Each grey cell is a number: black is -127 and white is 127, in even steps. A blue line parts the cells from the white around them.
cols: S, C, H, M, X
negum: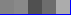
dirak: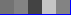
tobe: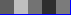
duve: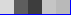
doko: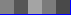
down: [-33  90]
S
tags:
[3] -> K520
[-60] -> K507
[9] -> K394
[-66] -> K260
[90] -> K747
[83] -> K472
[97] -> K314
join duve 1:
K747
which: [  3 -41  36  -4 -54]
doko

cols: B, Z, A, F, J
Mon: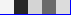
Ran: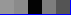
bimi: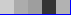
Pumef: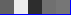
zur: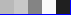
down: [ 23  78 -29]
B
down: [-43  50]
J
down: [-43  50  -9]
J

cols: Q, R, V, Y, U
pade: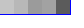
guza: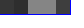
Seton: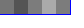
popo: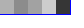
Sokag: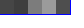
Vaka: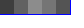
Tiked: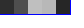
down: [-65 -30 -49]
R
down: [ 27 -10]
Y
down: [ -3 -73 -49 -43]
U
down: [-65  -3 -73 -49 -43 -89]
U
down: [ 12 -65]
R
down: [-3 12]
V
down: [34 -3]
V

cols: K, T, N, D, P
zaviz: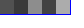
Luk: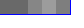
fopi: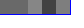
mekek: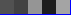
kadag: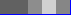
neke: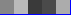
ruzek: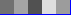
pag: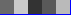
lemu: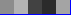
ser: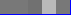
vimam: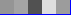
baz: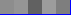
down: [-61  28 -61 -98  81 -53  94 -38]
D
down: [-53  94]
D
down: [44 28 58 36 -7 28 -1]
P
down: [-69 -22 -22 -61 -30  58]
T
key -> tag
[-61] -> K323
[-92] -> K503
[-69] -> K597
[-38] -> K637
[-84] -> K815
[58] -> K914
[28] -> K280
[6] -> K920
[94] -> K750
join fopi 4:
K323
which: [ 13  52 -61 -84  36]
lemu

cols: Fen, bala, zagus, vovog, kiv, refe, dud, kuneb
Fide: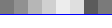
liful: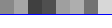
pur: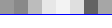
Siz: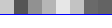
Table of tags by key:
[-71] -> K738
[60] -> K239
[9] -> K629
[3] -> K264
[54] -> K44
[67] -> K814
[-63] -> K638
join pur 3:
K239
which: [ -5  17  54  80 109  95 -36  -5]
Fide

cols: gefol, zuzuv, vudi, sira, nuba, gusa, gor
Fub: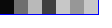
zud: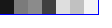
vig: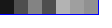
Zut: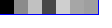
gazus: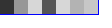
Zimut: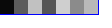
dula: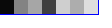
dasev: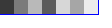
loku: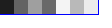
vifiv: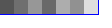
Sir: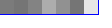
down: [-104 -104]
gefol
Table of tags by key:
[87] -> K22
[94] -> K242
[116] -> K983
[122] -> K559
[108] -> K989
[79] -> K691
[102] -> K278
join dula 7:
K242
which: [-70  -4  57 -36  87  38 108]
dasev
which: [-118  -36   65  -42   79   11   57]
Zimut
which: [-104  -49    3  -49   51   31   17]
vig

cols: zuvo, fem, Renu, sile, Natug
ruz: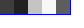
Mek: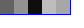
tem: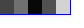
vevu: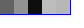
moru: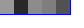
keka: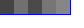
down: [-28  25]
zuvo
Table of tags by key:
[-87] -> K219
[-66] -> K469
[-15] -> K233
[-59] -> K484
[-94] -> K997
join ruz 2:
K997
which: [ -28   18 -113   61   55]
vevu
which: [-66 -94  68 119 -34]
ruz

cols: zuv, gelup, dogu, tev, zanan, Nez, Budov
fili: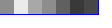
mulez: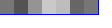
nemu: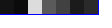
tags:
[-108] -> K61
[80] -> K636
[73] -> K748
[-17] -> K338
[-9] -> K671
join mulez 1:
K671
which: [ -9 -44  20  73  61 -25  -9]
mulez

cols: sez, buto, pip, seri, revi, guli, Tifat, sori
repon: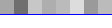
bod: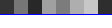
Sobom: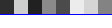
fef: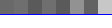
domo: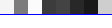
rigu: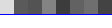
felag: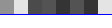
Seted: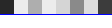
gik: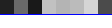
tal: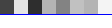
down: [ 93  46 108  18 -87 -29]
guli
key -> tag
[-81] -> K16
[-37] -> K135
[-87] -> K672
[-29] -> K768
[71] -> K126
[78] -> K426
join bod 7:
K126
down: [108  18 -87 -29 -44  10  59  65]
guli
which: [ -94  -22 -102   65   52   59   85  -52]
gik
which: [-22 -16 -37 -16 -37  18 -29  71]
fef

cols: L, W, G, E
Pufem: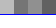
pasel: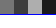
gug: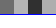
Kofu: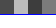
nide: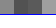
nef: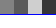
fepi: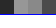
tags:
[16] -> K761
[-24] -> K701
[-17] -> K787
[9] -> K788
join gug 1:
K787
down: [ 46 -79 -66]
G
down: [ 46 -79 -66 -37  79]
G

